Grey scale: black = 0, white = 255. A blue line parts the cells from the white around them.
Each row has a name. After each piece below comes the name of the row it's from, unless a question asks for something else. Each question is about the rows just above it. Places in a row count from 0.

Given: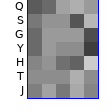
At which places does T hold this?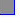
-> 0 1 2 4
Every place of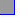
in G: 1 2 3

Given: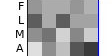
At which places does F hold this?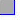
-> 1 2
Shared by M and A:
[143]
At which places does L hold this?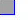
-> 3 4
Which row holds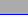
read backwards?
F

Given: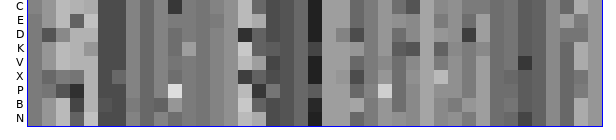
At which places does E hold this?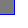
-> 0 10 11 13 24 29 39
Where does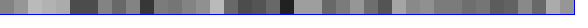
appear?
C

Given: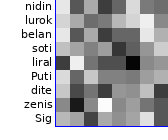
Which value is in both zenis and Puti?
[158]
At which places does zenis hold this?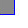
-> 0 2 4
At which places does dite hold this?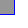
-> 4
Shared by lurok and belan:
[170]

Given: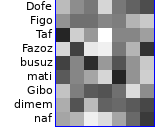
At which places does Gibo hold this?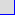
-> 5
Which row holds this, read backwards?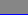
Taf
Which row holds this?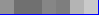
Figo
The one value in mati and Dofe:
[214]

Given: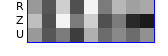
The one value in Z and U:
[123]
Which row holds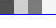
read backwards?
Z

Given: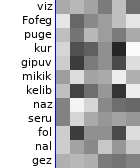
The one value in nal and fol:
[205]
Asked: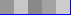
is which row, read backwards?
nal

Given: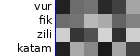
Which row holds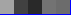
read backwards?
vur
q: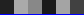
katam
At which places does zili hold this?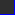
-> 4

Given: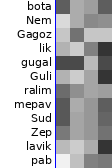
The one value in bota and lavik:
[172]
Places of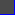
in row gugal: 0 1 3
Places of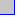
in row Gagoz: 0 2 3

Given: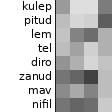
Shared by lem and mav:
[131]
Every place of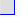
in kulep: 1 2
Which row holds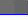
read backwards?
nifil
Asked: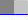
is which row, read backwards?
lem

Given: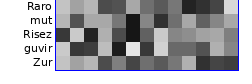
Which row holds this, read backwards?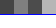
Zur
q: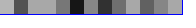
mut
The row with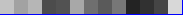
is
Raro
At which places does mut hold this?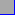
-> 2 3 9 12
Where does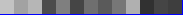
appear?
Zur
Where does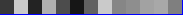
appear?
Risez

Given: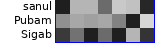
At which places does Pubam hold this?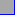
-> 1 3
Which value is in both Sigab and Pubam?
[31]
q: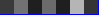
Sigab

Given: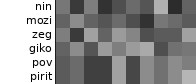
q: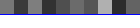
nin
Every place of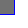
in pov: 7
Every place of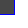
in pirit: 5
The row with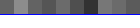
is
mozi
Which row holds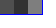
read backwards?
nin

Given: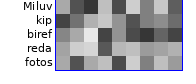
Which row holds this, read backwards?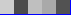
fotos
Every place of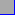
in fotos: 0 2

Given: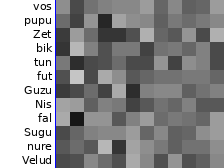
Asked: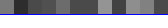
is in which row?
tun
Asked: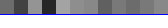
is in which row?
pupu
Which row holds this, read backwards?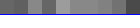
vos
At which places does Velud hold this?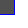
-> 1 4 7 9
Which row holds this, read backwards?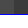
Guzu

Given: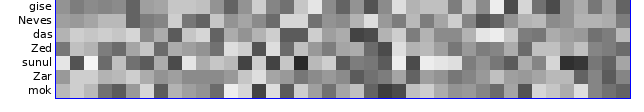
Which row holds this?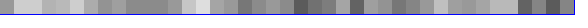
Zar
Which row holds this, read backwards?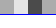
sunul
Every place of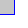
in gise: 8 9 17 29
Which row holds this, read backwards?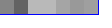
Zar
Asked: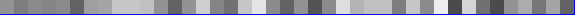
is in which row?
gise
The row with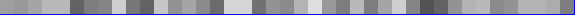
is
Neves

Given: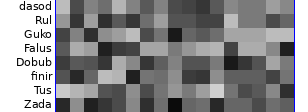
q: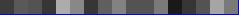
Dobub
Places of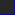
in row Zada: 0 11
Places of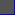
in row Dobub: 2 9 10 14

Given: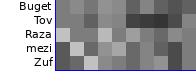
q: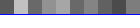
mezi
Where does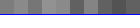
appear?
Buget
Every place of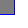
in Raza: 1 2 4 6 9
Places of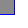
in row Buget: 1 4
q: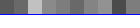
Zuf

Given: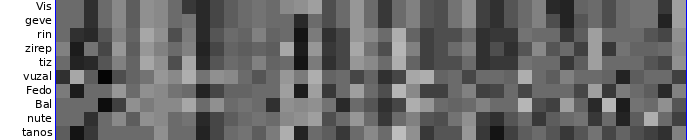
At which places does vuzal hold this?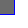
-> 13 15 20 28 30 31 34 37 38 42 43
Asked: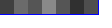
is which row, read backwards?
zirep
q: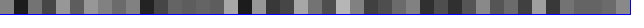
zirep
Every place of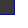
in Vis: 9 23 43

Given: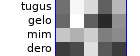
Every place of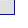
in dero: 2
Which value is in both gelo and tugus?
[96]

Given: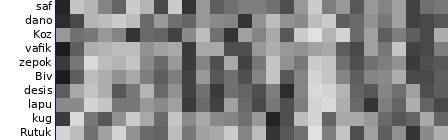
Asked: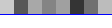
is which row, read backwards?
Koz
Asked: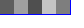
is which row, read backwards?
Rutuk
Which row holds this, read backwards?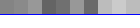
dano

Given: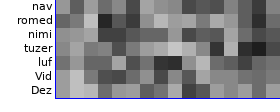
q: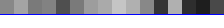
tuzer
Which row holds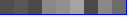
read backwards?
nav
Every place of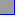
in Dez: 0 5 11 13 15

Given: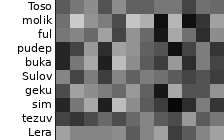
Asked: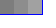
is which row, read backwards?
geku
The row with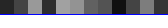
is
pudep
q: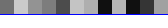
molik
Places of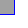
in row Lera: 0 7 11
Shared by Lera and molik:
[161]
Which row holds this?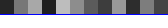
buka
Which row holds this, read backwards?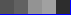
pudep

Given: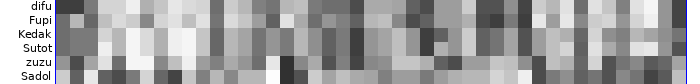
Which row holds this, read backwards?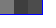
Fupi
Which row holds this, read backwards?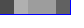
Fupi
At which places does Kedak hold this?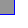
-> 15 22 25 28
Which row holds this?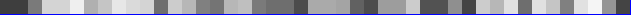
difu

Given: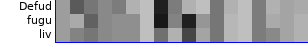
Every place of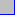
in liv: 6 13
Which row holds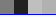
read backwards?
Defud
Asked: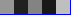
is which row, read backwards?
fugu
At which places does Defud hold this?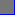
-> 2 11
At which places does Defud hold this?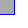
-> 17
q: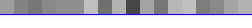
liv

